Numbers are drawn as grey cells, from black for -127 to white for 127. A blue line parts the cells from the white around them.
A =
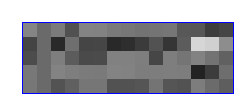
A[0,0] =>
5
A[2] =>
[-51, -21, -1, -35, -53, -52, 1, 1, -1, -57, -1, -10, 2, -12, -30]
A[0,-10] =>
2
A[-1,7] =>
-45
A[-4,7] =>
-81
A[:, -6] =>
[-11, -45, -57, -2, -11]
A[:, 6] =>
[-5, -86, 1, 3, -45]
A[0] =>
[5, -21, -4, -46, 3, 2, -5, -8, -12, -11, -9, -39, -40, -66, -58]
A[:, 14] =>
[-58, 13, -30, -17, -33]
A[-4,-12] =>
-16
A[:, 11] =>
[-39, -35, -10, -2, -45]
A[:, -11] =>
[3, -58, -53, -4, -9]
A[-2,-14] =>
-21
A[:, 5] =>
[2, -57, -52, -5, -9]
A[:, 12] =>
[-40, 86, 2, -93, -2]
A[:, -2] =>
[-66, 80, -12, -67, -20]

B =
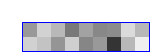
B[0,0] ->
25
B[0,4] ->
34
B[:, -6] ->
[-6, 79]
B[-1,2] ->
21
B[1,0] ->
81
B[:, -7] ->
[56, 21]

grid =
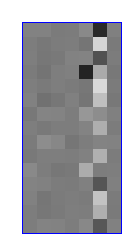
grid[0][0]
2
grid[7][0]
-1
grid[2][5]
-46
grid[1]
[-2, -7, -3, -2, -10, 85, -5]
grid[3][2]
-1
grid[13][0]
-2
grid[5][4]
-10
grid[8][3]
-9
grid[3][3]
0
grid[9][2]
-1
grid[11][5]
-42
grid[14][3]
-2
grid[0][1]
2
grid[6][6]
0
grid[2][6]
-3
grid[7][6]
-3
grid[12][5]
67
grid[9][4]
1
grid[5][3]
0
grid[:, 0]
[2, -2, -1, -4, -1, 1, -7, -1, -4, -6, 9, 3, 1, -2, -2]
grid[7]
[-1, -6, -2, -2, 3, 46, -3]
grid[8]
[-4, 13, 7, -9, -2, 3, 2]
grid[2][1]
-8
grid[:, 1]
[2, -7, -8, -11, -5, -14, 4, -6, 13, -1, -2, 1, -9, -8, 3]
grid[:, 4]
[9, -10, 3, -92, -8, -10, 23, 3, -2, 1, 44, 0, -4, -2, 8]
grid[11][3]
-4

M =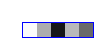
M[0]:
123
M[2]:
-104
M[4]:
-22
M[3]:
58

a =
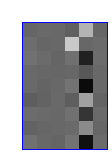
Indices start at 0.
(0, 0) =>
-26
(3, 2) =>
-25
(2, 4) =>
-94
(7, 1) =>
-25
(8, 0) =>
-15
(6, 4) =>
-74
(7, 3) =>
-21
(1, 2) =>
-23
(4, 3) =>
-12
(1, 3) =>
73
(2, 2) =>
-26
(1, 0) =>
-18
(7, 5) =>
-25
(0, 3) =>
-31
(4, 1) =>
-27
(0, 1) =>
-22

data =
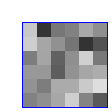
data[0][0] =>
72
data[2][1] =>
37
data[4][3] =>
43
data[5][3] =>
78
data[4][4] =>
74
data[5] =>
[2, 15, 39, 78, 4, -38]
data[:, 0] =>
[72, 78, -2, 24, 18, 2]
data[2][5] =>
-6
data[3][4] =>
38
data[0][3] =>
1
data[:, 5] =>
[15, -45, -6, 45, 94, -38]

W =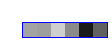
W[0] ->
35
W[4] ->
-101
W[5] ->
-30
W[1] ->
30
